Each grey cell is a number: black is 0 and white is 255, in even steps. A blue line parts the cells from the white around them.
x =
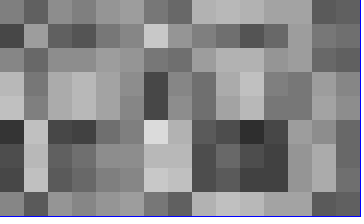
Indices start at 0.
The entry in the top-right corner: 96
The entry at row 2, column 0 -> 134
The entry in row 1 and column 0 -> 71
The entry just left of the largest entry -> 127
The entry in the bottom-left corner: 134
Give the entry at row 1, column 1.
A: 157
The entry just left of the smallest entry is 77
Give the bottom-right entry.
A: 96
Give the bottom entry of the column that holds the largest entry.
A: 119
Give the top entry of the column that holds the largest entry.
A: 119
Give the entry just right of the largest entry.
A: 178
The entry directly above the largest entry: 71
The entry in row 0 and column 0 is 127
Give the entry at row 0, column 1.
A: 96
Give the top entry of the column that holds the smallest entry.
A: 178
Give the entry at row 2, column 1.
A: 104
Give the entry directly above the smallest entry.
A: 184
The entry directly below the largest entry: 184
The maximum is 219
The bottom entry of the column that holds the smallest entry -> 184
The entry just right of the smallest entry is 71
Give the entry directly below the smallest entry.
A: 77
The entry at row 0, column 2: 141
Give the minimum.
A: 46

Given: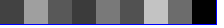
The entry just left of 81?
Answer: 121
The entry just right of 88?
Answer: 59

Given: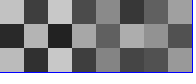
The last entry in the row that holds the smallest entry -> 81
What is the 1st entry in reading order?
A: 194
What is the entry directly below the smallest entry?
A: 200
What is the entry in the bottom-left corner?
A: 187
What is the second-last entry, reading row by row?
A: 81
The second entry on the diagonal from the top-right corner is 146
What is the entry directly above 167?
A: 75

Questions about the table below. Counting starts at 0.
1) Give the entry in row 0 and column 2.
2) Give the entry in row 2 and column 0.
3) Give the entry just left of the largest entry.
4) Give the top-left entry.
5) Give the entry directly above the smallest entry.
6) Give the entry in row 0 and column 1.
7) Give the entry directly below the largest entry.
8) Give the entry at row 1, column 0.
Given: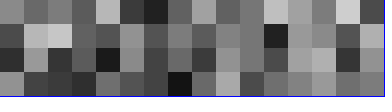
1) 124
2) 47
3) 124
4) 138
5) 105
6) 105
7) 83
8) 75

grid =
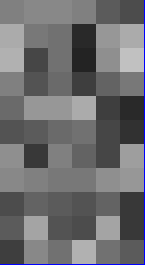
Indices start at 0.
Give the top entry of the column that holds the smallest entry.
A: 128
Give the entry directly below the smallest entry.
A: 62
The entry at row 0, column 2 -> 136
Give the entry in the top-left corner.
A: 128
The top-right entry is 76
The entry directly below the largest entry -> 120
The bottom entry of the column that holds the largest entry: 91
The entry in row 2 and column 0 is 177
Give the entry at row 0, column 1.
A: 136
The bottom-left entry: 62
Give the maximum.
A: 193
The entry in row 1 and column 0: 171

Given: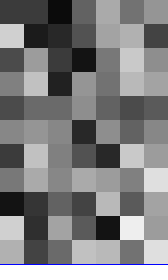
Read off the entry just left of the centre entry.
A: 135
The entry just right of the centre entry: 142
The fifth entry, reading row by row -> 170
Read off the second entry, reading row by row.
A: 59
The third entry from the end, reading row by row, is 185
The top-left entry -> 59
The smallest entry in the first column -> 19
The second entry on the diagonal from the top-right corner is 177
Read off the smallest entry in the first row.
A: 11
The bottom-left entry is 177
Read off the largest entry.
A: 238
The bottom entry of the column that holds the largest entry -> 114
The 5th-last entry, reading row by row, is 106
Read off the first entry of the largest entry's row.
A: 208
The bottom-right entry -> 223
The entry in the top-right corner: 149
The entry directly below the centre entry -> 82
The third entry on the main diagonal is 59
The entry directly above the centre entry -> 142
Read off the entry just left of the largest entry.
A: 19
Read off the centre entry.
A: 40

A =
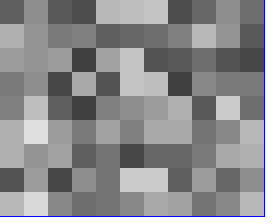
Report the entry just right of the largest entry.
156
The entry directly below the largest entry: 148
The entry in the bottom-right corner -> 184
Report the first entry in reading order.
95
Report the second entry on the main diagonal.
148
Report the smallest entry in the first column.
83
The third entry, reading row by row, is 89
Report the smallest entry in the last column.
71
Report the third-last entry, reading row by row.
116
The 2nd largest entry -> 217
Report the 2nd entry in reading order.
142
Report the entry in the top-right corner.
110
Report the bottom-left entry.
184
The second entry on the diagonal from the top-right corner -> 148
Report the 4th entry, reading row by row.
77
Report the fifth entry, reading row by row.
184
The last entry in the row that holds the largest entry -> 184
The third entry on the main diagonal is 156
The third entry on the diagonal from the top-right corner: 110
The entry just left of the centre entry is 128
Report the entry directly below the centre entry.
128
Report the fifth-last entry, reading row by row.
169
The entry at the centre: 142

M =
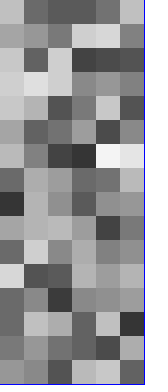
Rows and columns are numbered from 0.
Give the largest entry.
244
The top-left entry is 192
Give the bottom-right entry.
98
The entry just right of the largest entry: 229
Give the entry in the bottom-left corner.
151
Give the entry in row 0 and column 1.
106
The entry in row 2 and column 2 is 207
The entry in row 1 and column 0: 165
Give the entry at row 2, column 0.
200
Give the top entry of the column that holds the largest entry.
114
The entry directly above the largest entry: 75
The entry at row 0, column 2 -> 90
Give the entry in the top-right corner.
192
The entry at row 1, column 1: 151
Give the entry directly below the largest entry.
114
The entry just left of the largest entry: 53
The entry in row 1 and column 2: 121

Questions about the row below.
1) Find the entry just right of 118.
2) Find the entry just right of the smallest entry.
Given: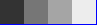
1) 165
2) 118

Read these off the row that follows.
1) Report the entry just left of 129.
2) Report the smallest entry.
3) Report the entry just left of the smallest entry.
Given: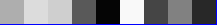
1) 69
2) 5
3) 89

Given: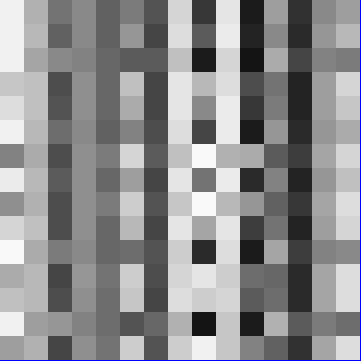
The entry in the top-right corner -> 158
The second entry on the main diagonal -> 184
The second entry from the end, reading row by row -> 165
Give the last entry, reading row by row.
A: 221
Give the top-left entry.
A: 241
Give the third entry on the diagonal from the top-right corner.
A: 69
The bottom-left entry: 158
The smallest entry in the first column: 130
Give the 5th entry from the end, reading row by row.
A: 130
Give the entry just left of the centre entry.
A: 69
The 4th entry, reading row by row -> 137
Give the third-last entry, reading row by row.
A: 49
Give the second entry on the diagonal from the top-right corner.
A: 150
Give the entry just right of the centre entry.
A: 115
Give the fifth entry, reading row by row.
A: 97
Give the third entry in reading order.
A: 115

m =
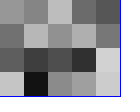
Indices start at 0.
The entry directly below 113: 94
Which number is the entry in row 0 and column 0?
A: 151
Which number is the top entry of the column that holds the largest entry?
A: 86
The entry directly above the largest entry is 119
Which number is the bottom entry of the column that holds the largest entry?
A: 204
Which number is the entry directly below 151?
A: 113
